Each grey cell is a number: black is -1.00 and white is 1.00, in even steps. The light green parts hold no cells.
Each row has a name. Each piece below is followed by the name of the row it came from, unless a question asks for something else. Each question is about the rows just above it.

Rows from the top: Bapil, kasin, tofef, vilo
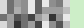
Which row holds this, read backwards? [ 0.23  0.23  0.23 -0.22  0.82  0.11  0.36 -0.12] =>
kasin
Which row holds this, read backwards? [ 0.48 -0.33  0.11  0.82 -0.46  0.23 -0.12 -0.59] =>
vilo
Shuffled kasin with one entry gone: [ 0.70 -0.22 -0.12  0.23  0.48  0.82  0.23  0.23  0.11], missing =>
[0.36]

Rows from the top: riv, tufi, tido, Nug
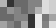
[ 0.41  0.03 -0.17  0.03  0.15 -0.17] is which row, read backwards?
tufi
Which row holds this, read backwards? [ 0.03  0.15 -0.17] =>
tufi
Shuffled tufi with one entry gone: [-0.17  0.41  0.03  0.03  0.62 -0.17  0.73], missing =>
[0.15]
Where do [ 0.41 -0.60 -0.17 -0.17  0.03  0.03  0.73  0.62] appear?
riv
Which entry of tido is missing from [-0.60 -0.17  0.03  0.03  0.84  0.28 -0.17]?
[-0.07]
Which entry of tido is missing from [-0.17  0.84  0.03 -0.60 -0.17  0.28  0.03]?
[-0.07]

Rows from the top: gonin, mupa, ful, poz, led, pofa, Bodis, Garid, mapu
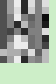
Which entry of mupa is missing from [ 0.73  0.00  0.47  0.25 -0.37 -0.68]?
[0.60]
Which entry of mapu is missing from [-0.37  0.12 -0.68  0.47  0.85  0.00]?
[0.25]
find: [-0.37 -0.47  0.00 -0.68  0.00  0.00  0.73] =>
led
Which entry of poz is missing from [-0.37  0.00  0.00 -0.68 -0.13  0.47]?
[-0.79]
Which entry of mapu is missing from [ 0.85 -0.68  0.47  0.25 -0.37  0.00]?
[0.12]

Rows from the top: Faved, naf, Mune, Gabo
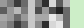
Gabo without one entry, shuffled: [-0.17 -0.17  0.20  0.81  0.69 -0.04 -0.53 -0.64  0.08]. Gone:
[0.57]
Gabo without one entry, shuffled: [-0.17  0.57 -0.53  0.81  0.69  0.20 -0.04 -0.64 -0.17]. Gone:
[0.08]
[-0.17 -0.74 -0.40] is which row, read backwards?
naf

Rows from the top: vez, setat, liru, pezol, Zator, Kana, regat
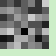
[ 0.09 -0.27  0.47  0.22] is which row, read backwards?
regat
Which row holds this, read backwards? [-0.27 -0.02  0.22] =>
setat
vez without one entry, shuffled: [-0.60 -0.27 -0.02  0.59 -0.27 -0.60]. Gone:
[-0.48]
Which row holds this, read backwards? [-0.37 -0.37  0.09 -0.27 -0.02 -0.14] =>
pezol
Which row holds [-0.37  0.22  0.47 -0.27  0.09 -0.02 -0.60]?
regat
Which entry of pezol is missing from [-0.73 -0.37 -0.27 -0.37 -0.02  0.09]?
[-0.14]
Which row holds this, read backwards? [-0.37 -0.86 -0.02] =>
Kana

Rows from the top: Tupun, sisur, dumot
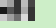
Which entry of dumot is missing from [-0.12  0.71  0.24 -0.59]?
[0.59]
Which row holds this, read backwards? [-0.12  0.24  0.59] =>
dumot
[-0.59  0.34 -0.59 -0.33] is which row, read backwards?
sisur
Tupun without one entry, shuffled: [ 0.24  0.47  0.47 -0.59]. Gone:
[-0.46]
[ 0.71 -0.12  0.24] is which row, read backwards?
dumot
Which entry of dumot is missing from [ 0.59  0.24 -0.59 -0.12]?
[0.71]

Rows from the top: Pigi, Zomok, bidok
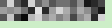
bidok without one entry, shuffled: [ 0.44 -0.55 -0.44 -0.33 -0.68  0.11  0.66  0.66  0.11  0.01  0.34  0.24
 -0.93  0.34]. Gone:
[0.55]
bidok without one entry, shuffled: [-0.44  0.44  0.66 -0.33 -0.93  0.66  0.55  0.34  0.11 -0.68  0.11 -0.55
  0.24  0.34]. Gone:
[0.01]
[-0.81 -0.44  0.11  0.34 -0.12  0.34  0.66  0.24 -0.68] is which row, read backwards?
Zomok

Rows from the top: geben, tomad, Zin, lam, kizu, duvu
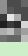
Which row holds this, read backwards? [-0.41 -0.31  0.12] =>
tomad
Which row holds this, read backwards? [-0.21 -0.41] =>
geben
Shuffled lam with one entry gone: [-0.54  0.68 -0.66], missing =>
[-0.76]
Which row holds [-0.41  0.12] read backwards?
geben
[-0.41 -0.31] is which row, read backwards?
tomad
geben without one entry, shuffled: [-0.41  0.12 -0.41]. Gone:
[-0.21]

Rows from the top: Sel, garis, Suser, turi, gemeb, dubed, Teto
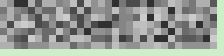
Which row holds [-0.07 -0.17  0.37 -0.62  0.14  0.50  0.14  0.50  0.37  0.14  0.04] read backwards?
gemeb
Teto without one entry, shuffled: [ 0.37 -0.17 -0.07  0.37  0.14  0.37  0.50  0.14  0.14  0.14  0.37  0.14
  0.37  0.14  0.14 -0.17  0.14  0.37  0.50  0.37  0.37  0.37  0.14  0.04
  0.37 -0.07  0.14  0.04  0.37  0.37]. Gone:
[0.24]
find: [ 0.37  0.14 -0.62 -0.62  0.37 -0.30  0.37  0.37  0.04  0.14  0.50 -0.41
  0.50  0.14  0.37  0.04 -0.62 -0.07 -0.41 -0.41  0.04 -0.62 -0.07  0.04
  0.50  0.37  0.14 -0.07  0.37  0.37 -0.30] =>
Sel
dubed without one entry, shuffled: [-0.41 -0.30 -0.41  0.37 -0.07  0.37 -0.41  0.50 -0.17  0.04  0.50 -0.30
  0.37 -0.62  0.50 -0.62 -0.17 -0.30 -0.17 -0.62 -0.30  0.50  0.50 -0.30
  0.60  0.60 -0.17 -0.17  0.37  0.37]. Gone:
[-0.52]

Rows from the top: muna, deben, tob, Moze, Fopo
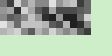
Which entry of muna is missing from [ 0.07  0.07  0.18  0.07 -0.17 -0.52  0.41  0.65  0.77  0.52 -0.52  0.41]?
[-0.05]
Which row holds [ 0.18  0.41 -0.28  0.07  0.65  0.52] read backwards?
Fopo

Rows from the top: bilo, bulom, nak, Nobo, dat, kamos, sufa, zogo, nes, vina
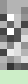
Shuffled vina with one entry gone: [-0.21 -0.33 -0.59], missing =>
[0.29]
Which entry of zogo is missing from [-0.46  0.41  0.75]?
[0.87]
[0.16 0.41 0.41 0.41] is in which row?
bilo

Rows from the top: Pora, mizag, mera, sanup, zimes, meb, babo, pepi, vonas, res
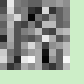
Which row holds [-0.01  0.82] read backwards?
Pora
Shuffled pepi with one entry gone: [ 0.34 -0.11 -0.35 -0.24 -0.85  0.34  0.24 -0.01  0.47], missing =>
[0.59]

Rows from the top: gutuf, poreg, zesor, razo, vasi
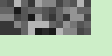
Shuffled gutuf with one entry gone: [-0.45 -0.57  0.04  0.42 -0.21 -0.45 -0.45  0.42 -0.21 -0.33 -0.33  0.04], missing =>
[0.29]
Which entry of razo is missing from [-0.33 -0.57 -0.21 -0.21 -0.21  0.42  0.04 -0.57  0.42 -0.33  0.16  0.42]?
[-0.08]
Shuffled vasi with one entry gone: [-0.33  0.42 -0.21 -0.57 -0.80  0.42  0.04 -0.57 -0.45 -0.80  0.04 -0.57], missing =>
[-0.68]
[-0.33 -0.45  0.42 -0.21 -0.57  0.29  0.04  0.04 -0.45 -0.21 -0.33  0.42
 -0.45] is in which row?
gutuf

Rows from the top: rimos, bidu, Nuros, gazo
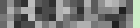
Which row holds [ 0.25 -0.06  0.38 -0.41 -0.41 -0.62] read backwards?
gazo
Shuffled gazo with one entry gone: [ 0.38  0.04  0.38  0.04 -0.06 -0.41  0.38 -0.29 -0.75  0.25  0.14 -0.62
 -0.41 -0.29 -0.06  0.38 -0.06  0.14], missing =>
[-0.16]
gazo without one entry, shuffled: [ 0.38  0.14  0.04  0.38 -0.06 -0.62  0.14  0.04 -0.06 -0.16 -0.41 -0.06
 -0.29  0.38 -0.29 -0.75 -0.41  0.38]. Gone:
[0.25]
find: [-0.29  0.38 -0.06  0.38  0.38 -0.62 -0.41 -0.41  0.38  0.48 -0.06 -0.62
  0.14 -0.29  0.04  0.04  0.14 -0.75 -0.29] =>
bidu
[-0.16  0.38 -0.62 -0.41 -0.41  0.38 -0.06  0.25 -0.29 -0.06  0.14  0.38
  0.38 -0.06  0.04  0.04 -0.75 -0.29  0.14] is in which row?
gazo

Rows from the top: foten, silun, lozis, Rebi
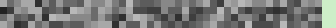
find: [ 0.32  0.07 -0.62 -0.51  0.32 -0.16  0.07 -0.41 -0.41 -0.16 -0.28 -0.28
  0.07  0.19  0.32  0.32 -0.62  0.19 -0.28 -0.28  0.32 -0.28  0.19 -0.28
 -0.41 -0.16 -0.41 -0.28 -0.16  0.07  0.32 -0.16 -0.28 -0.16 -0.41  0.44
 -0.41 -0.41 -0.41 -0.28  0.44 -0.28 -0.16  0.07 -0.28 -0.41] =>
Rebi
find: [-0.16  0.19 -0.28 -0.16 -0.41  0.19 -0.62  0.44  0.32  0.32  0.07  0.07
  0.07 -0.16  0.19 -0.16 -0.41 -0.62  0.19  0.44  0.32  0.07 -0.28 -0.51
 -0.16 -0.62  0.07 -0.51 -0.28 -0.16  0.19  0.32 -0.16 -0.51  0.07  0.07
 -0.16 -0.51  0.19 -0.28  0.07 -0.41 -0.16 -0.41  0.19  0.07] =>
lozis
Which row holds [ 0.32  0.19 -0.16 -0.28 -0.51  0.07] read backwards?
lozis
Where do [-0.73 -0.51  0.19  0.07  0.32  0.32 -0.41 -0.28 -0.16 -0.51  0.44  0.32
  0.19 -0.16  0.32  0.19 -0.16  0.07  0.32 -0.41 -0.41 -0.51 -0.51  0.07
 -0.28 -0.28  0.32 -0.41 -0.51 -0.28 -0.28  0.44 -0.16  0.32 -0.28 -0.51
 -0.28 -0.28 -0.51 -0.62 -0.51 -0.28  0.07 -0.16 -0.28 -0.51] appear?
silun
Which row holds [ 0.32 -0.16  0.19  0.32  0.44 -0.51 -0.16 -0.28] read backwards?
silun
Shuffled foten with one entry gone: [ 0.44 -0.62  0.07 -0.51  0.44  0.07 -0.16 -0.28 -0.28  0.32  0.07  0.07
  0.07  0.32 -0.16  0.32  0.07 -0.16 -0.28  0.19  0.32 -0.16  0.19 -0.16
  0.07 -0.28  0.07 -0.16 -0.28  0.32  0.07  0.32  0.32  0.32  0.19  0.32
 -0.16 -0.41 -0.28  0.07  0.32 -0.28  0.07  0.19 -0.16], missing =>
[-0.03]

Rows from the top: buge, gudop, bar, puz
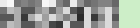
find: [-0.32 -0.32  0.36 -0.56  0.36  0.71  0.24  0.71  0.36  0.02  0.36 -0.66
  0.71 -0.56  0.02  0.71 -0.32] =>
bar
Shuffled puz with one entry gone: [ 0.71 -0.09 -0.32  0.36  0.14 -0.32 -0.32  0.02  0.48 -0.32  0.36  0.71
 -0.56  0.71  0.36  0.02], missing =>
[-0.44]
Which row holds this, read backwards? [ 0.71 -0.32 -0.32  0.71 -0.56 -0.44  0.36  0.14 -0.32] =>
puz
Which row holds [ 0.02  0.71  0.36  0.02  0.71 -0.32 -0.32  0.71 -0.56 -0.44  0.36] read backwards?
puz
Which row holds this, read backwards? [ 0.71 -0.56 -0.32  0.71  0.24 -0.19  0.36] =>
gudop

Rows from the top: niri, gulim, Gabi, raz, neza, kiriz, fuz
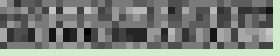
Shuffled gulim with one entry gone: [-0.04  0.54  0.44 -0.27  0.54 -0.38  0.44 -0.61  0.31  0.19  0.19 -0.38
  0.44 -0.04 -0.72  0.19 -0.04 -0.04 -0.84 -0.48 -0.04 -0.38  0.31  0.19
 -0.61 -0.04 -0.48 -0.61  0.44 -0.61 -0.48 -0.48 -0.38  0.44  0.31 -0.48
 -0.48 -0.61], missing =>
[0.08]
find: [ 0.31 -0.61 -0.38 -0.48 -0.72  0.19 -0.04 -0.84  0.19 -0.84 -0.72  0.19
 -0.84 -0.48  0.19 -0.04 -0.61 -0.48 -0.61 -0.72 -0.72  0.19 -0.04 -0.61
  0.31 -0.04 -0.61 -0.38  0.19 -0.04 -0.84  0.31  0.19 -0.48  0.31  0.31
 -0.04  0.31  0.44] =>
kiriz
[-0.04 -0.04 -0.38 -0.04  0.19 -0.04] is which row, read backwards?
Gabi
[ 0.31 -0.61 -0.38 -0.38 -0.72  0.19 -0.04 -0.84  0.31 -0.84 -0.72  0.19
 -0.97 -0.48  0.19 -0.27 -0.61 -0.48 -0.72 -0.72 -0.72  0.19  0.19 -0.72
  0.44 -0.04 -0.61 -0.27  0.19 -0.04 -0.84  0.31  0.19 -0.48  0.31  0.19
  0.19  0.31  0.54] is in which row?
neza
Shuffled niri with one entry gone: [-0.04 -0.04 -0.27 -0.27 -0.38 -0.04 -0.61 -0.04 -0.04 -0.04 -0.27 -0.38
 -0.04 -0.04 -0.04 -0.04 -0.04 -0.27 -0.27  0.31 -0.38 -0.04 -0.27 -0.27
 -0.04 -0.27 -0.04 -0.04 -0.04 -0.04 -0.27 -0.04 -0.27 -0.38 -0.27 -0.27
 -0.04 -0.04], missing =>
[-0.17]

